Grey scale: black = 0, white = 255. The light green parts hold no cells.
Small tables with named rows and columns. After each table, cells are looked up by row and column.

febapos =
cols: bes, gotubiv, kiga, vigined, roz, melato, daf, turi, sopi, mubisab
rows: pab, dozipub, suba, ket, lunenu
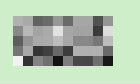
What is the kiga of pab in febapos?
99
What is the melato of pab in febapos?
106
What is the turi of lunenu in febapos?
71
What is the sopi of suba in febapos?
119
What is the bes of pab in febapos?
177
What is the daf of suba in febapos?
135
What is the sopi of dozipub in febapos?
59
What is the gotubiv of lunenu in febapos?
50
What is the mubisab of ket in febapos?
105
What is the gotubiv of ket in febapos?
168
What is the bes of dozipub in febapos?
137
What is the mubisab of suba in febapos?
187

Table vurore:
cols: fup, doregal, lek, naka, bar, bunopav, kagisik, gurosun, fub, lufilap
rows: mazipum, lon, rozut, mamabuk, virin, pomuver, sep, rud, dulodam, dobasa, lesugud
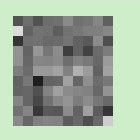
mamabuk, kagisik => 98
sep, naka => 99
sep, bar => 103
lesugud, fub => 104
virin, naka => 132
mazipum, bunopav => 138
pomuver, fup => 125
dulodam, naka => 114
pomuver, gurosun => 155
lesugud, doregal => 102

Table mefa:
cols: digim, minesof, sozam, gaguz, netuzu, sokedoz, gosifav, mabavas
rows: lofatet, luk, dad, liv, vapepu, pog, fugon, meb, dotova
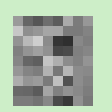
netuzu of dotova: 74
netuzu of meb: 129
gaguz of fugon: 122
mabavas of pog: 137
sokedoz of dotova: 56
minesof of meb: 103
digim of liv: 128
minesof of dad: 185
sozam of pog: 125
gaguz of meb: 165
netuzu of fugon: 192
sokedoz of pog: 182
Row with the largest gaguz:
vapepu

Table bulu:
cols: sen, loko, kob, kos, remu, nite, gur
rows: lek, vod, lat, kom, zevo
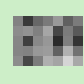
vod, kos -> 166
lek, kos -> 122
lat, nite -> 127
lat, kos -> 151
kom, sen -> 133
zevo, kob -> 124
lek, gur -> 123
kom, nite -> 177
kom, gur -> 114
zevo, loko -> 71
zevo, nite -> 213
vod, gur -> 89
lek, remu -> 153
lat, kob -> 137
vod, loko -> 146
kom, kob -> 152
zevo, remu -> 164

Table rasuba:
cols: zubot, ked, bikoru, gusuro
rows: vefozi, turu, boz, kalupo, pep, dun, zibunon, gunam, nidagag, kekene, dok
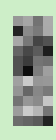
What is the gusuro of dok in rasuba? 34
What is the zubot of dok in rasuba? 108
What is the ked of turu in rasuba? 138
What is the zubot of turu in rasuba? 35
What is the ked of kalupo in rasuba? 72
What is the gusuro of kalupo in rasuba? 29
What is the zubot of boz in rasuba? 168
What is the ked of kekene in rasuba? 203
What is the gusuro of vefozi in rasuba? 171
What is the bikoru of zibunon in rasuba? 150
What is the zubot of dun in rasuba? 81
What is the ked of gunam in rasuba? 102
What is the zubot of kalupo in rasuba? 101
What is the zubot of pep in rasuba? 81
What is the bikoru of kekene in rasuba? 181
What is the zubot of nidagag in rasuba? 115
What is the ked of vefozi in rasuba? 166
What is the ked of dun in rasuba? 14

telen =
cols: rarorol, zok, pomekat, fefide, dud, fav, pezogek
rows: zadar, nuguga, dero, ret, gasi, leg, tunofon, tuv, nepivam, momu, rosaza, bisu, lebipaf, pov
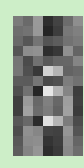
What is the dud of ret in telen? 56
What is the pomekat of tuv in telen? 38
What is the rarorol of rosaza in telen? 88
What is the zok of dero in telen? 86
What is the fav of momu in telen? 161
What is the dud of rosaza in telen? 180
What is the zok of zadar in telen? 106
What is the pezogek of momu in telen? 59
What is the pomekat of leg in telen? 56
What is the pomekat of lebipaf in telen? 142
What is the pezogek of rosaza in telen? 75
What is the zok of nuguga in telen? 115
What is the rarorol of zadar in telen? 123
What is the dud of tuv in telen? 178
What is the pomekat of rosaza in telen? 43
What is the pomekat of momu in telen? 108
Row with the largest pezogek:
zadar

